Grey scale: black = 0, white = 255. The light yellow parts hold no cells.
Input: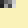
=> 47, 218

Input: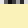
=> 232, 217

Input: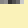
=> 133, 201

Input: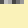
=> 84, 153

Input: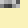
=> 198, 185

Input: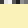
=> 60, 116

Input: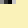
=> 144, 199

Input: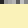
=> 36, 135
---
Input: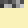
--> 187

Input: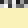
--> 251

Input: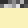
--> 210

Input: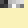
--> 64

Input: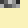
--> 77

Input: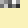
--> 204

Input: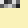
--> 161

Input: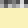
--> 108
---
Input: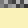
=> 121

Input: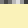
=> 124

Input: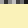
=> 162

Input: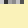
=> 205

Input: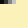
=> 9

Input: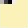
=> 183

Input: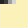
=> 36

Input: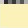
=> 204
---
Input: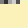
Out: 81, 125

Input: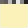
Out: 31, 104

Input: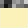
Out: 203, 101

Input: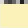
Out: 160, 216

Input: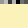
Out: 83, 151

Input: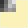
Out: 225, 90

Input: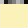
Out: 10, 195
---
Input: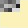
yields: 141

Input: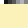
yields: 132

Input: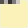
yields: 123

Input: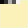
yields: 82

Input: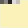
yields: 135

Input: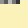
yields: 117

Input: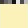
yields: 103

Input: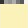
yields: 147

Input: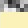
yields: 144

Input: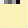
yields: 134
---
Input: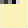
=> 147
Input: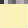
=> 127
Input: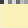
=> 134
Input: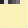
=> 61
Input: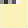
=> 176
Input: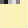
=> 179
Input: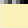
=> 62
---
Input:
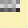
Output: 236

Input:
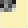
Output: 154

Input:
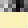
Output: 97

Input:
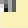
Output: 94

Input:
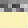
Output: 206

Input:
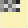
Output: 238

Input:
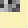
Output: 65

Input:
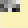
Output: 110

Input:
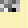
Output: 191
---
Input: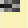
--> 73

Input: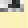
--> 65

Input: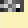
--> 89

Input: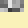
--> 171

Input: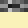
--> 97

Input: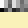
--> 109

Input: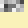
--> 141

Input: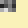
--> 139

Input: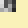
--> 111

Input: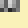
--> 162
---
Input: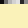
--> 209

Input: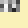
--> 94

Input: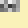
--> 58

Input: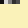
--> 129

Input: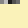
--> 29

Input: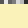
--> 124

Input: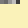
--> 151
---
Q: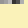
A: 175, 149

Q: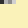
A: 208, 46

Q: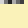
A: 64, 213

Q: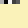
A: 89, 176

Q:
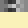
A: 137, 121

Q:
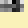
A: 225, 143
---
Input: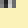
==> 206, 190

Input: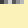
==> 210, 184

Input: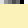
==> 250, 223

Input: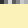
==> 216, 200

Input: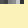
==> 198, 142

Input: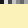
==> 224, 197

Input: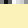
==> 249, 221
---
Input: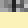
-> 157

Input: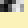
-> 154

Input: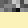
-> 101

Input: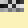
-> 200

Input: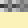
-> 215

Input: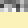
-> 150

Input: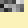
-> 119

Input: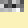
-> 136
